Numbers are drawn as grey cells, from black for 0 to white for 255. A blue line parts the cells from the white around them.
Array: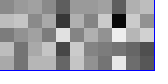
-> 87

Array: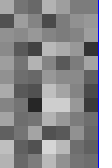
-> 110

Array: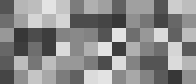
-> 144

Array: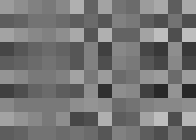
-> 78

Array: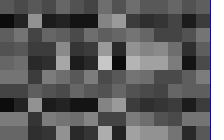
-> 88

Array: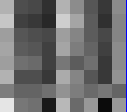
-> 152

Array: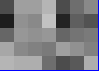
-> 174

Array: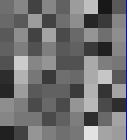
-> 156

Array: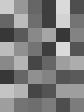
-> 124
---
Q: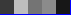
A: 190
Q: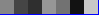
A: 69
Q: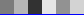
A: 182
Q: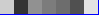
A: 51
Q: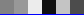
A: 152
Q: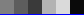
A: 93
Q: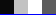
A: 194
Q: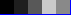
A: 30
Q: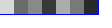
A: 107
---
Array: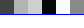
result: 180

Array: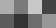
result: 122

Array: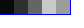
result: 47

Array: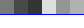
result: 73

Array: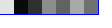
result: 10

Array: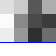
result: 202

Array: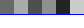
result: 171
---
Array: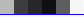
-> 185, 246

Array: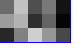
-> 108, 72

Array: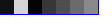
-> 17, 137

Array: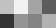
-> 193, 178

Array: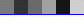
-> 121, 207

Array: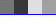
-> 117, 161

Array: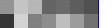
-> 148, 114
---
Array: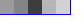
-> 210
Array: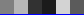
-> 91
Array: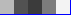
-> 243
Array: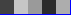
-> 173
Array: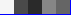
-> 101
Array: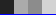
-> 211
